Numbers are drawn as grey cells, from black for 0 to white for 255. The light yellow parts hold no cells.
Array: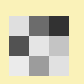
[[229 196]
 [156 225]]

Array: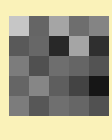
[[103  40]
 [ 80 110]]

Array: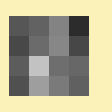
[[107 135]
 [194 110]]

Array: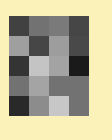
[[ 70 157]
 [196 163]]

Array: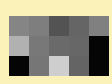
[[120 106]
 [118 206]]

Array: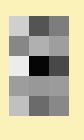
[[176 158]
 [  5  72]]
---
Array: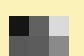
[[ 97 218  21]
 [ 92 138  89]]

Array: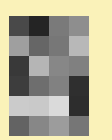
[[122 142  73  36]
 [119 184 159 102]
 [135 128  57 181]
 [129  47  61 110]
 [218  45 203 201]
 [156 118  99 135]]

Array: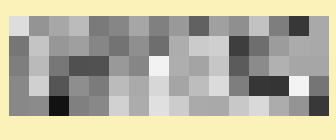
[[ 55 169 221 148 167 187 122 134 166 128 153  97 160 143 194 126]
 [171 169 118 196 151 159 134 115 143 110 173 203 207  62 110 156]
 [166 166 126 186 119  80  81 153 134 242 174 164 198  91 139 177]
 [243 117 136 208  85 142 123 187 170 215 165 189 219 126  54  52]
 [148  56 136 139  18 128 136 209 172 224 204 170 169 200 217 172]]

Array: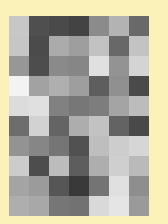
[[179 105 199  79  74  67 139]
 [104 195 198  75 171 158 194]
 [147 212 151  77 138 134 224]
 [144  74 243 162 175 158  94]
 [164 188 220 224 129 119 125]
 [ 99  73 109 210 100 173 194]
 [205 214 147 134 117  81 190]
 [207 186 204  77 188  93 174]
 [224 142 164 155  86  57 116]
 [229 154 174 168 118 114 217]]

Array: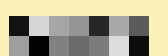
[[169  91  18 214 166 149  39]
 [221  13 159   2 129 106 124]]

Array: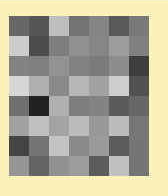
[[ 90 121 103  86 190 115 133]
 [157 128 204  77 126 145 134]
 [141  62 131 129 146 130 123]
 [206  81 214 176 137 182 162]
 [ 90 103 111  34 176 126 131]
 [188 118 160 192 163 187 152]
 [ 92 117  68 117 195 138 155]
 [193 117 150 100 145 156  92]]

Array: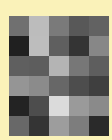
[[ 88  98 112 188 122]
 [ 52 135  32 189  95]
 [119  94  95  93 180]
 [ 77  63 149 139 103]
 [154 138  35  77 219]
 [125  42 104  52 157]]

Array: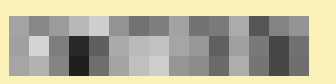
[[131 148 163 135 155 183 206 147 114 127 162 115 122 171  86]
 [ 70 113 160 211 126  41  95 170 185 193 165 152  96 160 121]
 [ 71 111 165 177 132  31 111 164 191 205 150 140 106 173 117]]

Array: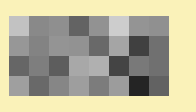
[[148 144 194 137 143  99 146 205]
 [ 64 112 151 131 148 146 105 165]
 [121 112 102 126  93 168 176  68]
 [ 36  98 159 105 134 158 124 156]]
